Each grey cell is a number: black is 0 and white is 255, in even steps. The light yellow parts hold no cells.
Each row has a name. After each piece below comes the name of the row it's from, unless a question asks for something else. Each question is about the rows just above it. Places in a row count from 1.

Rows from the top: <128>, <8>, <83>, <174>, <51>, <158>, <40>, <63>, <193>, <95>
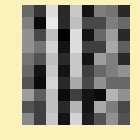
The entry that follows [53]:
[221]
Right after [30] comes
[83]
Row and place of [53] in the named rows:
<128>, 2
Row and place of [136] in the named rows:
<95>, 1

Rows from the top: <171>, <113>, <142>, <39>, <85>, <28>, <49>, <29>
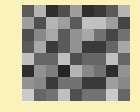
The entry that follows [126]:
[37]
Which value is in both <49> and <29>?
[114]

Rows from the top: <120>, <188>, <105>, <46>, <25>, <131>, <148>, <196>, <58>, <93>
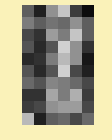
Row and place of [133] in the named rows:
<148>, 3
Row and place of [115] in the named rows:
<188>, 3

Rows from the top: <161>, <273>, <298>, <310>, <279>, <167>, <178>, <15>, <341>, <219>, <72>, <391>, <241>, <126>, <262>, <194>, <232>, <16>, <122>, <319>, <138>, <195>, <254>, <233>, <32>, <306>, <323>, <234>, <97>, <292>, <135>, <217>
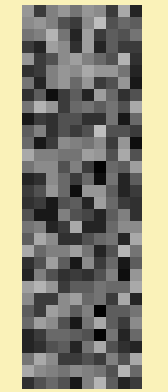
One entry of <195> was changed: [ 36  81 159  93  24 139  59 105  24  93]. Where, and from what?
1, [48]
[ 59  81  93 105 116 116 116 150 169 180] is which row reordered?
<341>
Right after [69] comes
[36]
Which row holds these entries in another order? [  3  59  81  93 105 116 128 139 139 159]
<126>
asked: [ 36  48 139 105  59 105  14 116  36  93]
<262>
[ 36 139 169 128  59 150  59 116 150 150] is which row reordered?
<161>

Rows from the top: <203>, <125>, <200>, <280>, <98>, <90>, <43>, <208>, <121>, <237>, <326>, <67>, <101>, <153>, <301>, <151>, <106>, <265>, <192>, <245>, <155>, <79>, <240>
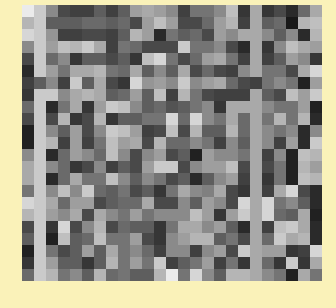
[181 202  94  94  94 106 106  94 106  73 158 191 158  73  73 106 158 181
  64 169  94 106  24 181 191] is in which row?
<125>
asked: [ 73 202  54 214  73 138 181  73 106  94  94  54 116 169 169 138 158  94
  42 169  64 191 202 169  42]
<192>
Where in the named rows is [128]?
<151>, 16
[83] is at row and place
<121>, 13
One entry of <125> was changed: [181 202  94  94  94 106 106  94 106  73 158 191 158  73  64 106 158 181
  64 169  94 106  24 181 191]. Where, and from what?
15, [73]
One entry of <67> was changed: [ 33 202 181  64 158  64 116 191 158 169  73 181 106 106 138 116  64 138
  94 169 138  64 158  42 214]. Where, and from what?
25, [202]
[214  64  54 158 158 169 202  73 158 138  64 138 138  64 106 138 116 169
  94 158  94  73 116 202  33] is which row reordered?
<155>

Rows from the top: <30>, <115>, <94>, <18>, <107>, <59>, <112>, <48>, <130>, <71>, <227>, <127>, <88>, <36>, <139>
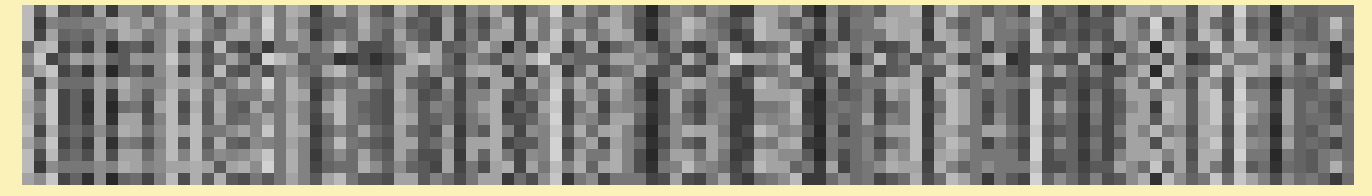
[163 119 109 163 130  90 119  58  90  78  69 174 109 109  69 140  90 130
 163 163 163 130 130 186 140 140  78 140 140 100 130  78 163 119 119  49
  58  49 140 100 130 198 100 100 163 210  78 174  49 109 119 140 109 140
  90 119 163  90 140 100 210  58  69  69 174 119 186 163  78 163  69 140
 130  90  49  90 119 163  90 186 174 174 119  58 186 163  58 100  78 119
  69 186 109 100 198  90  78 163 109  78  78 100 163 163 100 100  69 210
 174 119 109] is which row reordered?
<71>
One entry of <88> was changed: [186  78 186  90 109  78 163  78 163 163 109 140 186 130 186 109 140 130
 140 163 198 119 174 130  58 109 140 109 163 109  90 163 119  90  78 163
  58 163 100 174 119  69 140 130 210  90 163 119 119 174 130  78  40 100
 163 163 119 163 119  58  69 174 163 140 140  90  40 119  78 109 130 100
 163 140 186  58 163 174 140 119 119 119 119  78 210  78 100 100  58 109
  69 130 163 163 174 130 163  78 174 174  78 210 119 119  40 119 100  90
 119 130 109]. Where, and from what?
34, [78]
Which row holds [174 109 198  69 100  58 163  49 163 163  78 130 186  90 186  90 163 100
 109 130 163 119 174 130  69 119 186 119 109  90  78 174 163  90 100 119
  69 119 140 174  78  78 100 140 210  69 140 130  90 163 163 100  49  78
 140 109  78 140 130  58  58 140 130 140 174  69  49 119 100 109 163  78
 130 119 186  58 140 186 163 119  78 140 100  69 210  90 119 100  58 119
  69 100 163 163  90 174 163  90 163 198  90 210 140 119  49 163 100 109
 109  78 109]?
<71>
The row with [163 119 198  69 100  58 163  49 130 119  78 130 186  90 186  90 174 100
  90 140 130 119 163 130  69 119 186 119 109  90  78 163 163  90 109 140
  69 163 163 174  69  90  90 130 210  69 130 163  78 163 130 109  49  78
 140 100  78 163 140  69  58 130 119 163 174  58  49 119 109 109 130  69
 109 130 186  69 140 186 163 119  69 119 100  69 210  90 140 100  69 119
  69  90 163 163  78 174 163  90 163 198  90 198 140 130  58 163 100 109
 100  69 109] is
<127>
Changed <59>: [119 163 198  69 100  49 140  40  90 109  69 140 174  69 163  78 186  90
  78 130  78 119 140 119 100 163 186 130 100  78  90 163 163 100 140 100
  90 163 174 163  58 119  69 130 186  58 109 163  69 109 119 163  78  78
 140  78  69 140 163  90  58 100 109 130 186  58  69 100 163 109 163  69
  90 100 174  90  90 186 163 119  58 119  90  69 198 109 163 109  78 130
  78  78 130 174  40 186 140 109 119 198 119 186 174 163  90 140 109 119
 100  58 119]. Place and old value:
29, [90]
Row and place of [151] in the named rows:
<107>, 10

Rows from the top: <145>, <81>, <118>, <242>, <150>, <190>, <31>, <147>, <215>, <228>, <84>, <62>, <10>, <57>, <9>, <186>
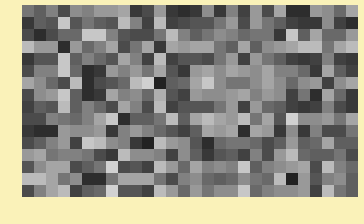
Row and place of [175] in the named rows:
<147>, 12
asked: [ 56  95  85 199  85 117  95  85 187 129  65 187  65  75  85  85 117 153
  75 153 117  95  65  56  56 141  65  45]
<81>
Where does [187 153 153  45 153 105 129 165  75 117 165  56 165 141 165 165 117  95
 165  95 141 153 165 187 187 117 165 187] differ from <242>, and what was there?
14, [153]
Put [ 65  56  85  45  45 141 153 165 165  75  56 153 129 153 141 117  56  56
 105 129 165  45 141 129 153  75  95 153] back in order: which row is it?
<84>
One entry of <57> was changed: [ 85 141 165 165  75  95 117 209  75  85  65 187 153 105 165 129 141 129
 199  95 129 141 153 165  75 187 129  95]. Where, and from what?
28, [105]
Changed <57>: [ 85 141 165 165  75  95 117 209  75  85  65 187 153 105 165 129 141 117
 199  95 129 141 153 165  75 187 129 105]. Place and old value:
18, [129]

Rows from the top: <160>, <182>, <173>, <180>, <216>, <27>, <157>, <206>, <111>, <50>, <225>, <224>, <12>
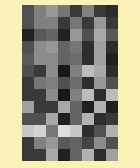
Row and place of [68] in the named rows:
<224>, 6
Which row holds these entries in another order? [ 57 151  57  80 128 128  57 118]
<182>
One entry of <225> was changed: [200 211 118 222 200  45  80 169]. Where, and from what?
8, [178]
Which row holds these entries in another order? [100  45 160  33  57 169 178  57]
<12>

